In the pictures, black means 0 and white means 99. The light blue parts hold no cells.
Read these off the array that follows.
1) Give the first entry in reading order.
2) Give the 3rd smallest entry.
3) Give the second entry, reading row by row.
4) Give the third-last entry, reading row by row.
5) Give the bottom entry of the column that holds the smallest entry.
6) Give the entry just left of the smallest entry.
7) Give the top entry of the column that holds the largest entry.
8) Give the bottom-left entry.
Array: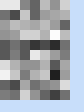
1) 90
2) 21
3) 90
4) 39
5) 25
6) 77
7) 57
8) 48

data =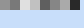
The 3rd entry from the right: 52
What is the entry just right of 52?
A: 66

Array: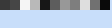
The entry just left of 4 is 44
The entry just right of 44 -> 4

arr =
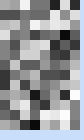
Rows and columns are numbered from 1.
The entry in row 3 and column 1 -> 72
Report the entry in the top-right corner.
17
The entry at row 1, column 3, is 94
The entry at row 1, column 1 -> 67
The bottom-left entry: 67
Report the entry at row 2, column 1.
31
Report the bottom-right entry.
46
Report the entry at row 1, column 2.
63
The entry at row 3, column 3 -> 51
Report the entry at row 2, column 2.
31

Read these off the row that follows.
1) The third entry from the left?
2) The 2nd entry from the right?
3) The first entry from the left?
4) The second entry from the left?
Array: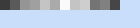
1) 58
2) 50
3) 23
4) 35

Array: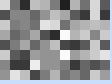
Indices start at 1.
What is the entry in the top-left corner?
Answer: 84
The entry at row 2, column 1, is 31
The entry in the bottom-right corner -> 61
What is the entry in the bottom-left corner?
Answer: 57
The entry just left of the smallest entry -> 48
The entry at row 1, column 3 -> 17
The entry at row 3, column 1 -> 79
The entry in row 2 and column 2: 52
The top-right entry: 35
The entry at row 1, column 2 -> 44
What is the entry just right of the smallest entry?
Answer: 70
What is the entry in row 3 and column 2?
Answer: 48
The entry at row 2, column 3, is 52

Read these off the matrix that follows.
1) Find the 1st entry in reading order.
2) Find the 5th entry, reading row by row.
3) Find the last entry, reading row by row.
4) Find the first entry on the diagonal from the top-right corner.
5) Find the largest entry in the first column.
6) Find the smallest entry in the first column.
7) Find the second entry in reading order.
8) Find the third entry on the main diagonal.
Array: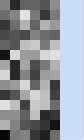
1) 51
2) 33
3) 42
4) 55
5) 87
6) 3
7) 16
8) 69

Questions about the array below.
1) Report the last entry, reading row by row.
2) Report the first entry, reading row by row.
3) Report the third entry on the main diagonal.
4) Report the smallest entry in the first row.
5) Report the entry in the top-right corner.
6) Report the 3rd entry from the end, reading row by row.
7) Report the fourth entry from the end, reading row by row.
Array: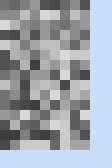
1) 64
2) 44
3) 54
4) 28
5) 32
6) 79
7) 40

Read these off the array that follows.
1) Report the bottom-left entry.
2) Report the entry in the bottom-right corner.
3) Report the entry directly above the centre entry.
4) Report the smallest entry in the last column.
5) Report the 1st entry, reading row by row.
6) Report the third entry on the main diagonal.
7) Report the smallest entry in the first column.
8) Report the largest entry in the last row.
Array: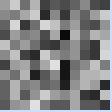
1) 34
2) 21
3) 21
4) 16
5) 61
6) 21
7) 25
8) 87

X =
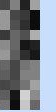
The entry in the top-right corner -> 63
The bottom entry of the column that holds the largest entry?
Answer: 77
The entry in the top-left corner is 27
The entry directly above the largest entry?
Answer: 45
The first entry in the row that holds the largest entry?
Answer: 36
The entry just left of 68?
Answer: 31
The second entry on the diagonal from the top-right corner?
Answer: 22
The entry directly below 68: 13
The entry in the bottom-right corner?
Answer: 40
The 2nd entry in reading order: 50
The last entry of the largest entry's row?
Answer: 54
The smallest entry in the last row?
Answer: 5
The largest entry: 81

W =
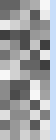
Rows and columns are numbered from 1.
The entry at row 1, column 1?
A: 39
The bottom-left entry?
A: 76
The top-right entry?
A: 96
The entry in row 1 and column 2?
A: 39
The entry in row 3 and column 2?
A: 81
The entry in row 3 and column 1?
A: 91
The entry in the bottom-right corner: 86
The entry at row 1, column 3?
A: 59
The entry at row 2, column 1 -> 44
